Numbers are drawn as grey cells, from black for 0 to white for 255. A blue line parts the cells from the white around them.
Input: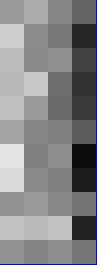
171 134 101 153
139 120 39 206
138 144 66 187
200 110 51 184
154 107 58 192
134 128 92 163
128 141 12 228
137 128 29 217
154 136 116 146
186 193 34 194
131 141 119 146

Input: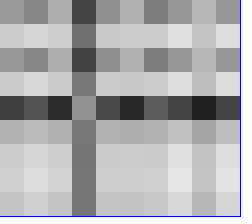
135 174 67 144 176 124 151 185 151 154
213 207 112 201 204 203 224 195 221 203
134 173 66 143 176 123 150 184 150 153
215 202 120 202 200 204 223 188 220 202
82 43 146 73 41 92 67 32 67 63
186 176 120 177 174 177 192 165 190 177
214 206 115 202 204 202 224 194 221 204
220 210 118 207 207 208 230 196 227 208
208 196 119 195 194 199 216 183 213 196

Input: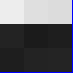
223 220 237
27 30 35
35 36 30

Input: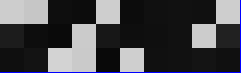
198 14 12 206 12 16 17 16 206 205
13 10 203 23 14 15 17 204 33 28
19 211 202 9 207 16 17 20 16 15

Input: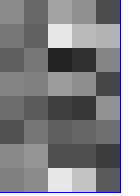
104 163 143 75 138
96 231 186 178 120
119 36 48 134 94
128 156 142 71 131
91 64 54 146 108
117 95 101 111 80
149 79 79 59 136
139 231 195 90 128

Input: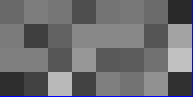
125 118 78 116 120 107 41 105
63 98 136 136 136 85 163 123
127 86 151 89 92 113 193 127
66 185 66 127 115 145 48 46

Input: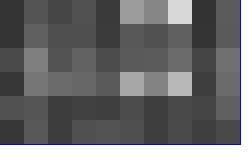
84 70 81 58 155 133 216 51 91 53
96 78 78 59 88 81 96 52 89 53
127 82 98 76 90 91 107 69 111 75
118 107 103 90 166 131 185 62 107 55
86 61 65 63 76 62 73 69 96 81
88 60 80 83 78 62 75 63 73 55
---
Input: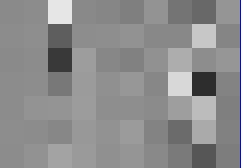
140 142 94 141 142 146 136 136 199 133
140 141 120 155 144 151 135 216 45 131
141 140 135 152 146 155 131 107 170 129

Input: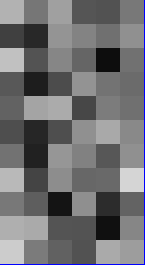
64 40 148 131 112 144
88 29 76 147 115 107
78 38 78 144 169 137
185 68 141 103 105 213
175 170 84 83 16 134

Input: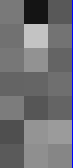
113 195 115
100 101 111
79 148 155

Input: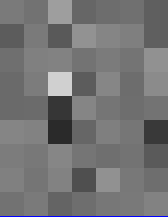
92 122 89 146 133 127 95
106 124 208 92 134 109 139
133 130 42 102 127 118 57
128 117 130 79 145 120 110

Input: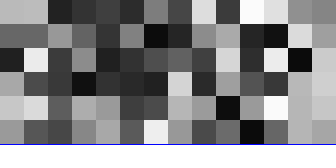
103 103 152 99 52 129 12 37 140 170 37 17 219 159
168 75 57 16 50 41 33 212 42 159 83 56 184 207
154 86 71 135 168 90 238 152 74 107 11 102 181 166

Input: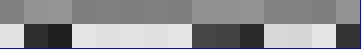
226 45 31 229 223 227 224 229 69 67 42 217 215 230 52
